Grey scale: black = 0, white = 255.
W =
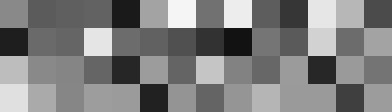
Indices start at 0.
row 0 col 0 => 137
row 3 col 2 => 134
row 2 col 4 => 38
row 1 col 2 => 101
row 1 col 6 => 80
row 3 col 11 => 154
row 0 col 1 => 91
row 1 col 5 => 97
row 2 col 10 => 155
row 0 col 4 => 26
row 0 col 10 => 54
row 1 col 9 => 117
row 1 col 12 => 108
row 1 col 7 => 50
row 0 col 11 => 230
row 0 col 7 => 113
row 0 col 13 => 75
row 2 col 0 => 189
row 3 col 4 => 155
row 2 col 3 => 101

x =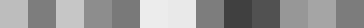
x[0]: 189
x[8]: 64
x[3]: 141
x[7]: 125

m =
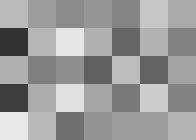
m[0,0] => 186
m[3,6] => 131
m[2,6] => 164
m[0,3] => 149
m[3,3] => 165
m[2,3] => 96
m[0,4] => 132
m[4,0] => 231
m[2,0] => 176

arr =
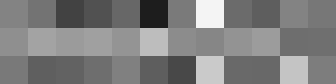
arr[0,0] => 131
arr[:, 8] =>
[107, 147, 105]
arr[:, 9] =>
[94, 156, 104]
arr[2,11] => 125
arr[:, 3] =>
[81, 160, 110]
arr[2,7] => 202
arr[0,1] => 115
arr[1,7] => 134
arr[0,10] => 131
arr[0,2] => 66

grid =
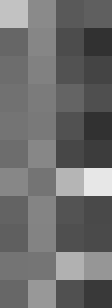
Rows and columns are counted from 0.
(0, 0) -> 194
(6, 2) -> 181
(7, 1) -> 132
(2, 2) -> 82
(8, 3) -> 74
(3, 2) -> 100
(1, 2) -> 76
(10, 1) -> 152
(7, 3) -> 73
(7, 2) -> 83
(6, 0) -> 135
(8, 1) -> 131
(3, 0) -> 113
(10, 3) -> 57
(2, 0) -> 109

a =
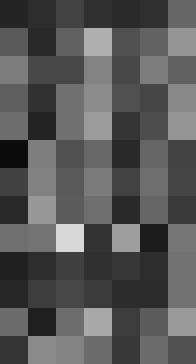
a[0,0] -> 36
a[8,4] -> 158
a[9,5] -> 45
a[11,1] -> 31
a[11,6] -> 154
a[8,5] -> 28
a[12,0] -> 52
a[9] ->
[32, 46, 64, 47, 55, 45, 114]
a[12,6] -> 81
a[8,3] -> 51
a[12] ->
[52, 137, 131, 108, 56, 108, 81]
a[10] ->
[39, 61, 71, 59, 44, 44, 114]
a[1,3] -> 175
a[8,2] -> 216
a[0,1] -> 45
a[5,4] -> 41
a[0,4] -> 42
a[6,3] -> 123
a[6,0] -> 65
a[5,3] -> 103
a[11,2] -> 109
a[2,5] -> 125
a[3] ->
[94, 50, 112, 140, 80, 70, 136]
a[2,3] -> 131
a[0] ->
[36, 45, 66, 47, 42, 47, 102]
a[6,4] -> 66
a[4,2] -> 113

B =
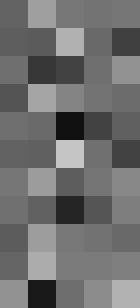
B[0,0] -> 99
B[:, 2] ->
[119, 177, 66, 132, 17, 197, 93, 37, 120, 123, 110]
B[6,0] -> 118
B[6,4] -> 136
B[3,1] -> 165
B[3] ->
[84, 165, 132, 115, 108]
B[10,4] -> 178
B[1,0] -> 94
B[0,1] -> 159
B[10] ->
[146, 25, 110, 140, 178]
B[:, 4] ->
[118, 64, 146, 108, 96, 66, 136, 126, 105, 127, 178]
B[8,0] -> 92

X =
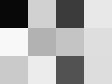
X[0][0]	8
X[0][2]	59
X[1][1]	178

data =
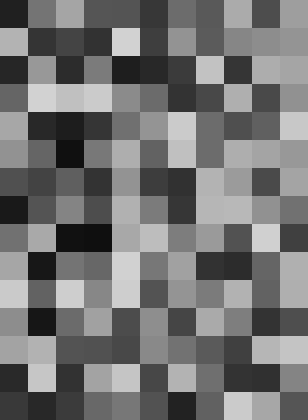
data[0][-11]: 32
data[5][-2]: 164
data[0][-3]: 171
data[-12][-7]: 139
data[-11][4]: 112
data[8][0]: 113
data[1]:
[179, 52, 68, 50, 210, 62, 147, 91, 134, 141, 148]
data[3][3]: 203
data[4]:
[167, 40, 29, 53, 112, 148, 203, 108, 79, 96, 200]
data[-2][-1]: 132
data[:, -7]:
[84, 210, 30, 139, 112, 174, 147, 177, 168, 209, 206, 76, 72, 197, 119]
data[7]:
[25, 84, 132, 77, 177, 123, 54, 182, 184, 145, 113]
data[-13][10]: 165
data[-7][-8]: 15
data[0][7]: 89
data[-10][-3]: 174
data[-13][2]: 44
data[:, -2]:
[77, 141, 173, 73, 96, 164, 74, 145, 208, 101, 98, 51, 182, 48, 167]
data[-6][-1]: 176
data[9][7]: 50
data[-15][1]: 116
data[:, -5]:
[108, 147, 59, 51, 203, 192, 49, 54, 125, 161, 148, 69, 114, 179, 34]
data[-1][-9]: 59
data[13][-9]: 50
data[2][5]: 40
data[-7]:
[113, 169, 17, 15, 168, 189, 125, 154, 82, 208, 64]
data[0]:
[32, 116, 165, 85, 84, 55, 108, 89, 171, 77, 158]
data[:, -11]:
[32, 179, 38, 101, 167, 146, 80, 25, 113, 166, 202, 141, 163, 41, 57]
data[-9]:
[80, 67, 95, 51, 147, 61, 49, 179, 155, 74, 164]
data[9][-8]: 103
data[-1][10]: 85

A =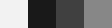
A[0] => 242

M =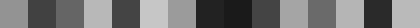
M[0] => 147
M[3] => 184
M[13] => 42
